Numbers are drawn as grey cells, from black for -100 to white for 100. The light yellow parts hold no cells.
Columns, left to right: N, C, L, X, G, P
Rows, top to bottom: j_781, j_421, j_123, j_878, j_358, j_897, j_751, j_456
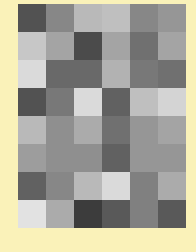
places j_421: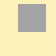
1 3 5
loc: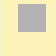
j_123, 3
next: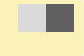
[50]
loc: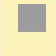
j_897, 0
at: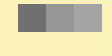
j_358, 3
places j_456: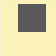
3 5
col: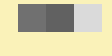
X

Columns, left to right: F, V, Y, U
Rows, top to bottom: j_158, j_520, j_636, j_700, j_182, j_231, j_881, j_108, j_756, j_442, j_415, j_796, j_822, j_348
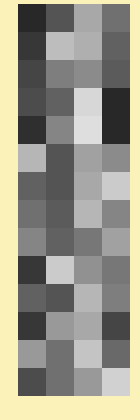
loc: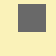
j_822, 3
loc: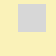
j_700, 2
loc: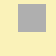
j_520, 2
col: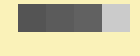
V

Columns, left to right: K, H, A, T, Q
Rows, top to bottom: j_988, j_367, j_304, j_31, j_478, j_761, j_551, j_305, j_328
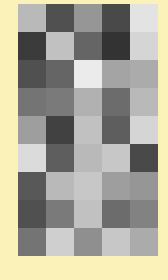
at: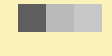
j_761, 1
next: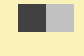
[-26]
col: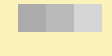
Q
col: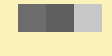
T

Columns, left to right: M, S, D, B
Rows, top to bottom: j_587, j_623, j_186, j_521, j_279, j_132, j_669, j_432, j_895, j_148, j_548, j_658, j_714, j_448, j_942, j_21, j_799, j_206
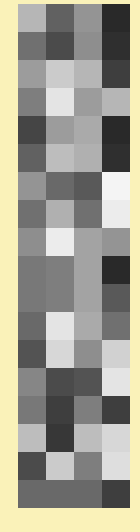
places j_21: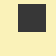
1
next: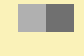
[85]
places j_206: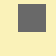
0 1 2

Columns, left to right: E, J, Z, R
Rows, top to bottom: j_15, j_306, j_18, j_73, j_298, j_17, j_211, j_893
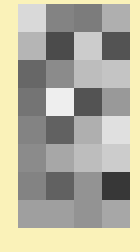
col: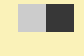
R
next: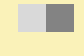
[-3]
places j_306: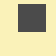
1

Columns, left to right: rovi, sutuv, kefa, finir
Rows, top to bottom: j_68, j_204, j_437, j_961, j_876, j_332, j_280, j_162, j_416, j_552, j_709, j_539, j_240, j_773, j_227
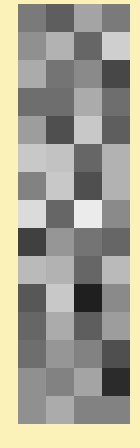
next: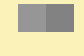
[-38]
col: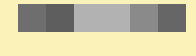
finir
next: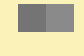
[-44]
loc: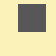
j_709, 0
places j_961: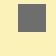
0 1 3
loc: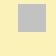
j_332, 1

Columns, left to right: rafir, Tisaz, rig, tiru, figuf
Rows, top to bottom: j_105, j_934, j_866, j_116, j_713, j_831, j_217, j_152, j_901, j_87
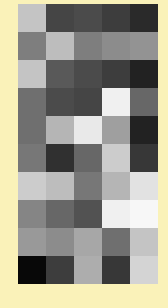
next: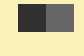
[60]
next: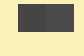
[-52]
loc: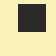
j_105, 4

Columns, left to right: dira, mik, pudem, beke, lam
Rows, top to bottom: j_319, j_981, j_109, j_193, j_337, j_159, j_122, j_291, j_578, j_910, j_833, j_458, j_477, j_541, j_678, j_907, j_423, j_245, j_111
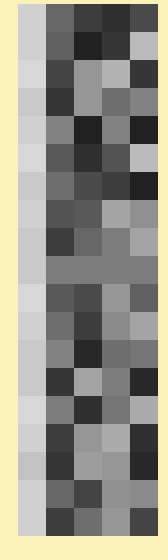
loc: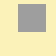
j_423, 2
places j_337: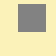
1 3
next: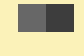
[-63]
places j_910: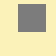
1 2 3 4

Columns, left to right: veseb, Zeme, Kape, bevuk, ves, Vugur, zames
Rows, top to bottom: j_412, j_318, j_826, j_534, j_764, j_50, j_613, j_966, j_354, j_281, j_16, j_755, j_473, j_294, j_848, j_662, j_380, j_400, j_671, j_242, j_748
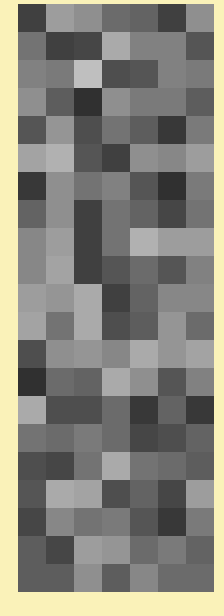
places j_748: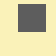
0 1 3
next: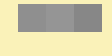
[33]

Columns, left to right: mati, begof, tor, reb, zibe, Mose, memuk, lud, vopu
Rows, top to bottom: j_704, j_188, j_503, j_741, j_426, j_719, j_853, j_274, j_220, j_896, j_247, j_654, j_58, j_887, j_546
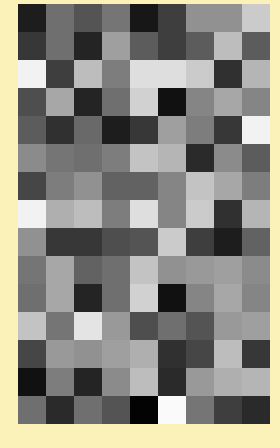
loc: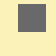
j_426, 2
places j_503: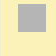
8

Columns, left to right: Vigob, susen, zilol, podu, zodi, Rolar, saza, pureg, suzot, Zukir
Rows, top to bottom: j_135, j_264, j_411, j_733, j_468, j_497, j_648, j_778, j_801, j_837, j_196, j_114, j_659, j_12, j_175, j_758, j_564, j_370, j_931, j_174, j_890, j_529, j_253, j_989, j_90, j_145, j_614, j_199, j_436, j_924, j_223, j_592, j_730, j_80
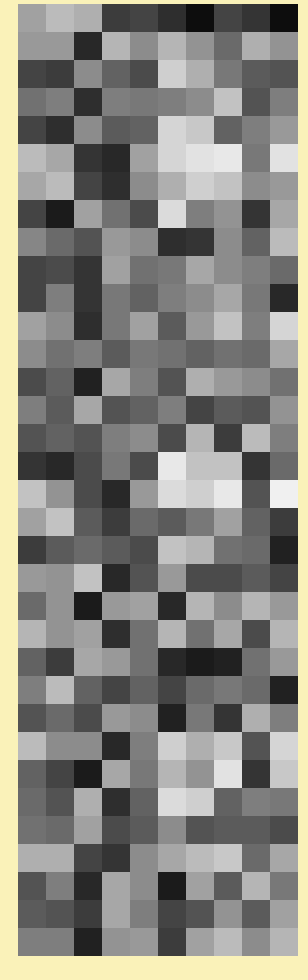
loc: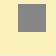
j_801, 0
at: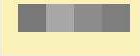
j_837, 5
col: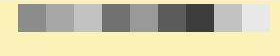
pureg
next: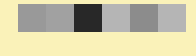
[20]

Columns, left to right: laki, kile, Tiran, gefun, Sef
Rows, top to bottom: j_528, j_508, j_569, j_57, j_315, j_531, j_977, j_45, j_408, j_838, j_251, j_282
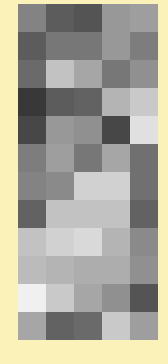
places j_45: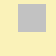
1 2 3
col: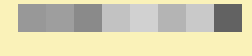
kile
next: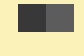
[-23]

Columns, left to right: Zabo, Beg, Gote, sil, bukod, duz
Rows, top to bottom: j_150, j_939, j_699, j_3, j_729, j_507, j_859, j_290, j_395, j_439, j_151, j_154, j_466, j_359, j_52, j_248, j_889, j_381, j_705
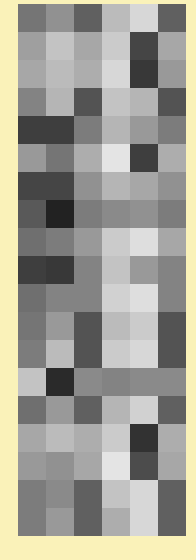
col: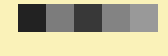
Beg
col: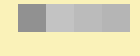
Beg
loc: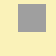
j_939, 0

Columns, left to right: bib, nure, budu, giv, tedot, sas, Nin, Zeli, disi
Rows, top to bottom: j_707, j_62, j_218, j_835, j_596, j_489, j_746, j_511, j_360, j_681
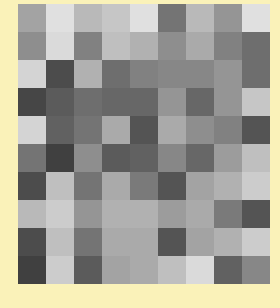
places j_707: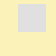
1 4 8
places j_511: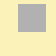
3 4
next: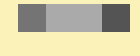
[28]

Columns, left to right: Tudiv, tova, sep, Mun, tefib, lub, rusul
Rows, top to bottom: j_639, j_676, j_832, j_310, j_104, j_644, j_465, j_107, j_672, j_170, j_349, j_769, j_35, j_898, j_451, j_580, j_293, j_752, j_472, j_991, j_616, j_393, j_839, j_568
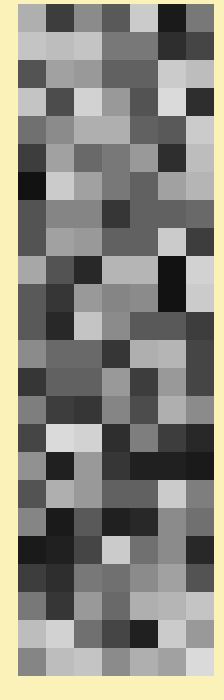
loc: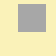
j_170, 0
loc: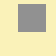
j_293, 0
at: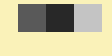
j_769, 0
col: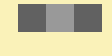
tefib

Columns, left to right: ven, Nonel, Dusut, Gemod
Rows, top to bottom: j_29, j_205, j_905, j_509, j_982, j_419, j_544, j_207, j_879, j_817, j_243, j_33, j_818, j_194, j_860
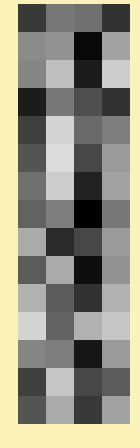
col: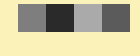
Nonel
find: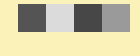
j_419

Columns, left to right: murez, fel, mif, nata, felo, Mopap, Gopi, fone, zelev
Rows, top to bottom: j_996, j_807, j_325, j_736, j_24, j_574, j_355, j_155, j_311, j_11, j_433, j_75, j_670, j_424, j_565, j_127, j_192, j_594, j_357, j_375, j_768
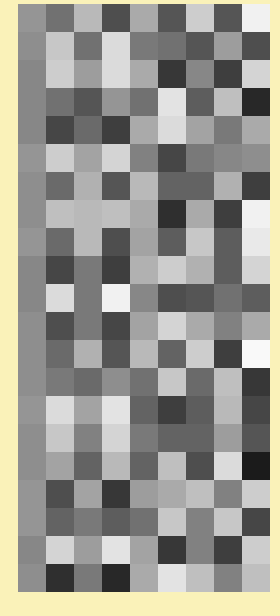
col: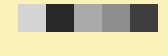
zelev
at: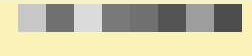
j_807, 1

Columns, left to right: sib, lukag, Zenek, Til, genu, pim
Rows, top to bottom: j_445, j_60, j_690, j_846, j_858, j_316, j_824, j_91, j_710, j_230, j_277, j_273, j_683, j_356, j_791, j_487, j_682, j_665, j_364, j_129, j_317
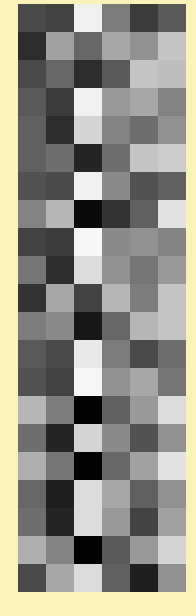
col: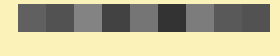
sib
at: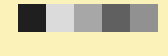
j_665, 1
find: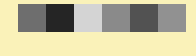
j_487

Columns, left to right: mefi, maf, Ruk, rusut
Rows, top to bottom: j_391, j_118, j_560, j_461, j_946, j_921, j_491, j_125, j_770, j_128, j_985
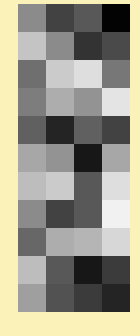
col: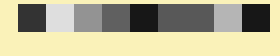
Ruk
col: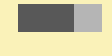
Ruk
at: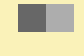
j_770, 0
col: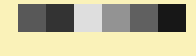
Ruk
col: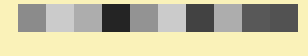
maf
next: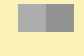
[79]
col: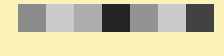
maf

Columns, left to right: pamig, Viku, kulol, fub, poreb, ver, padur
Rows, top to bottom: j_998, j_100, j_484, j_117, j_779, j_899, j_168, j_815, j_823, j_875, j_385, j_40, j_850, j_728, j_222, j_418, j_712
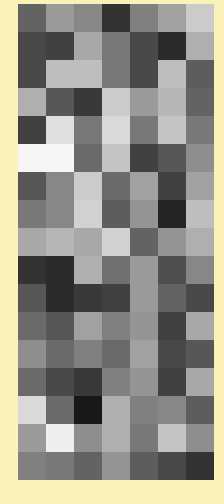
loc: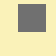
j_875, 3
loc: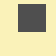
j_875, 5
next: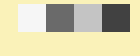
[-32]
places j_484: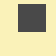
0 4

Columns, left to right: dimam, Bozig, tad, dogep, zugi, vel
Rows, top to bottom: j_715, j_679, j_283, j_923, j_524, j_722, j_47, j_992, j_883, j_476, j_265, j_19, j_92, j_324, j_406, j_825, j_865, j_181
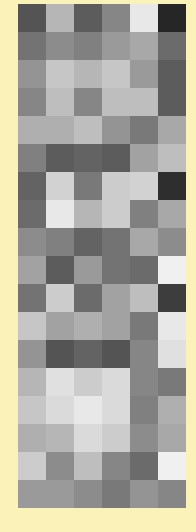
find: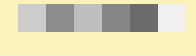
j_865
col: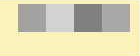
zugi
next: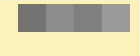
[32]
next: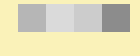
[32]
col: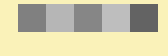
tad
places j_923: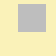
1 3 4

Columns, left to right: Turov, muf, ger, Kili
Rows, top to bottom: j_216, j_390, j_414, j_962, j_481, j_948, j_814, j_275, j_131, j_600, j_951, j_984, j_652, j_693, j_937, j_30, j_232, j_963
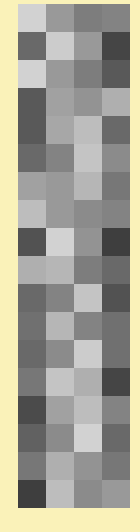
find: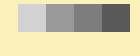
j_414
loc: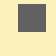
j_30, 0

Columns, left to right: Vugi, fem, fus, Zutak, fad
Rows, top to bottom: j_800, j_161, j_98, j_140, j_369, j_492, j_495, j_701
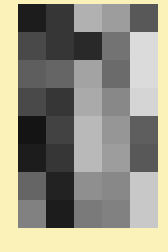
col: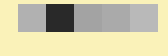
fus
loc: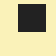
j_495, 1
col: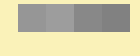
Zutak
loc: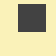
j_369, 1

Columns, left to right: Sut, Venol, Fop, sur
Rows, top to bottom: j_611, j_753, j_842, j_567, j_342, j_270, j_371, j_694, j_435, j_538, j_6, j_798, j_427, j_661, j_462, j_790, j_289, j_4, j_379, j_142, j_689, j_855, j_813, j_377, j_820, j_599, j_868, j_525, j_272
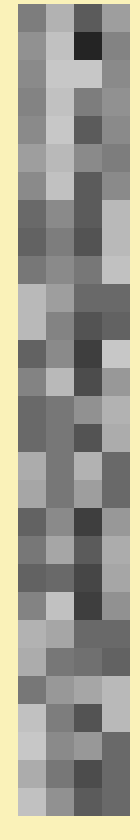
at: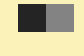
j_753, 2
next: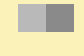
[-2]
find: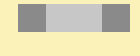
j_842
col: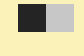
Fop
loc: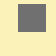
j_377, 2
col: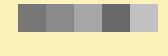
Venol

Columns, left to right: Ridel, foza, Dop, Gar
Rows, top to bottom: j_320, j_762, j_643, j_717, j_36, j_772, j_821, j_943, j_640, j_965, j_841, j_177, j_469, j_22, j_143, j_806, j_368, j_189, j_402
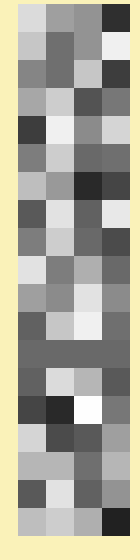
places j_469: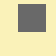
0 1 2 3
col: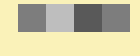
Ridel
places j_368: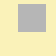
0 1 3
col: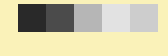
foza
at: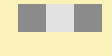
j_841, 1
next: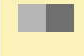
[43]
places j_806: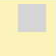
0

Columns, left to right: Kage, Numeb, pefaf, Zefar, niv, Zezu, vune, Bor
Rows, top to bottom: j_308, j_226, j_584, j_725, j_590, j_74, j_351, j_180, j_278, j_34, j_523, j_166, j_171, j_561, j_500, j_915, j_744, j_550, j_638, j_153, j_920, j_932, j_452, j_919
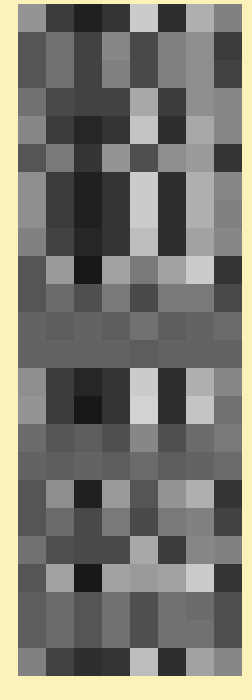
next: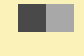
[-53]
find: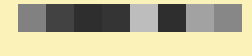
j_919

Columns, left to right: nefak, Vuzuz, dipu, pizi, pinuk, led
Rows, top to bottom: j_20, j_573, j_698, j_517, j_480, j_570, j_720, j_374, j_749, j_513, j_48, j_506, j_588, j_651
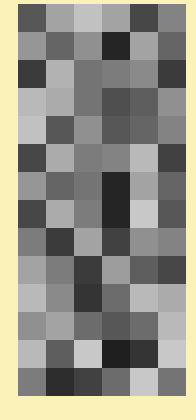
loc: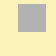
j_698, 1
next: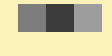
[-26]
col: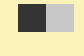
pinuk
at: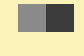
j_698, 4

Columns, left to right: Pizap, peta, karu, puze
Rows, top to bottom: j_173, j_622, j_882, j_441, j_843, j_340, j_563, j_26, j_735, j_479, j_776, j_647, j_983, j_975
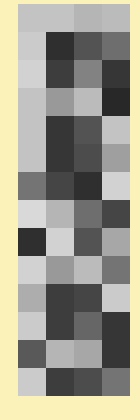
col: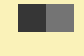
puze
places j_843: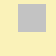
0 3
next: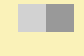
[47]
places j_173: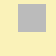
3
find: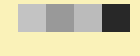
j_441
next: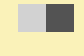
[31]

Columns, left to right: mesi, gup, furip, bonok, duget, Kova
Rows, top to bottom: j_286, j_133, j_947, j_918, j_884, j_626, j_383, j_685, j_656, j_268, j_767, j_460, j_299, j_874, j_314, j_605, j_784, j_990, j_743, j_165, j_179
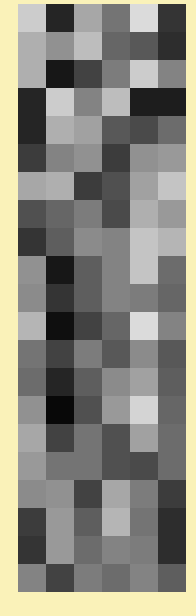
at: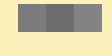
j_179, 2
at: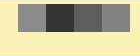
j_767, 0
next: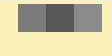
[-31]

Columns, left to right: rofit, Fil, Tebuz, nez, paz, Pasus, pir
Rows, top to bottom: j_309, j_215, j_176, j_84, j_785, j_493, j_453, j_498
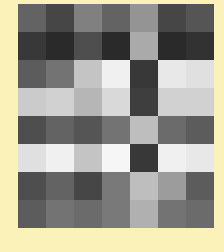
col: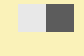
pir
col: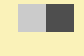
rofit
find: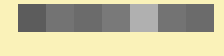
j_498
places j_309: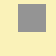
4

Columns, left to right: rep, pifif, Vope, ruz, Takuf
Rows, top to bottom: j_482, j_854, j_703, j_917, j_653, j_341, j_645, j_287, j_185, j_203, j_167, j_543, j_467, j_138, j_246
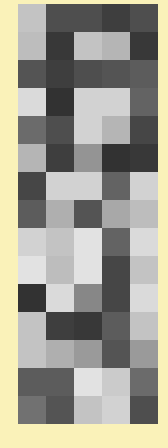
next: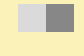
[-45]
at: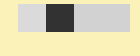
j_917, 0
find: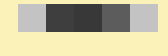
j_543
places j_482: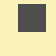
1 2 4
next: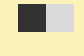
[6]
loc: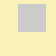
j_138, 3

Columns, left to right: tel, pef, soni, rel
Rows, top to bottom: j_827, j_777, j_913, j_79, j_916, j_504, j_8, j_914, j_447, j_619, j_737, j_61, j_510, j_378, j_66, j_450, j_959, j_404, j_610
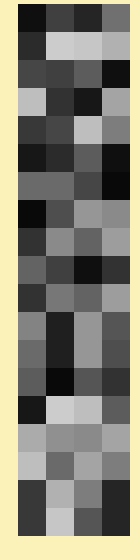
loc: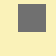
j_827, 3
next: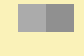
[8]

